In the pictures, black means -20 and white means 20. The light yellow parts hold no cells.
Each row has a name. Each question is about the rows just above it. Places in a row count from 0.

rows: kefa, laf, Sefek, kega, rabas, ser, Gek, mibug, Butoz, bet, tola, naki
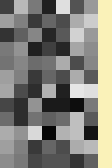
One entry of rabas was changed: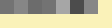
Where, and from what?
4, [7]
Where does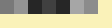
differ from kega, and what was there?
2, [-15]
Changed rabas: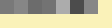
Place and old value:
0, [-2]
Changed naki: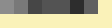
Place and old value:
5, [-12]

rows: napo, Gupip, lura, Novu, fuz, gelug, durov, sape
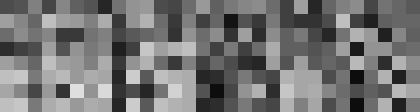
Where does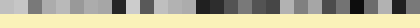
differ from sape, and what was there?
14, [-14]
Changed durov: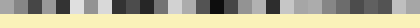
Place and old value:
28, [9]
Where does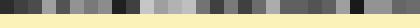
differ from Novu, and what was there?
7, [1]
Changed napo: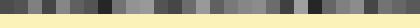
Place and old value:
11, [-8]
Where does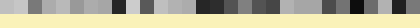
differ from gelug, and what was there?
17, [-1]
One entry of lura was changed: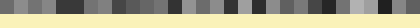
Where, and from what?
26, [4]

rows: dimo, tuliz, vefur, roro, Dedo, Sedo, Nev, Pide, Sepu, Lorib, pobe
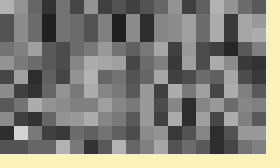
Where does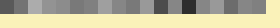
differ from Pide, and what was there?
5, [0]
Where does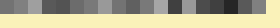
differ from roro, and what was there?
4, [-8]
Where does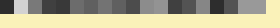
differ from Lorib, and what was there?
12, [-11]
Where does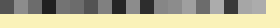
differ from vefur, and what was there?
8, [-15]
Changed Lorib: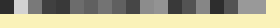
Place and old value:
9, [-8]

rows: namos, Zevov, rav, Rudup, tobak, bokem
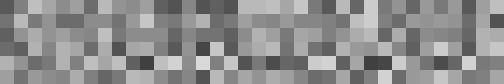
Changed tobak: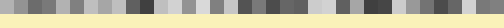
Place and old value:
13, [2]
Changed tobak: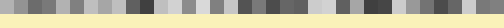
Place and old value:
33, [13]
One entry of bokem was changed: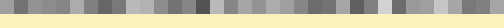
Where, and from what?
2, [4]

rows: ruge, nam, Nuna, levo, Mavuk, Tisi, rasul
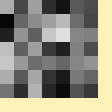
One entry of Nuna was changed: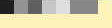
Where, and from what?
6, [0]
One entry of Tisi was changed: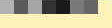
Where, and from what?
0, [7]
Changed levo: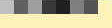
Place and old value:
6, [-8]
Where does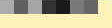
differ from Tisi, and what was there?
1, [-6]
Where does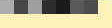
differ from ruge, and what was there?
4, [-17]
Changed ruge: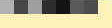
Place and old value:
0, [7]
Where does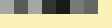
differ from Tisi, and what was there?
0, [7]

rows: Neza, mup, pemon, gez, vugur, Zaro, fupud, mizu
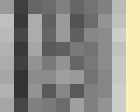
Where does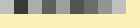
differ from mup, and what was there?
4, [4]
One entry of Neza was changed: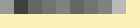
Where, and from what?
3, [-3]

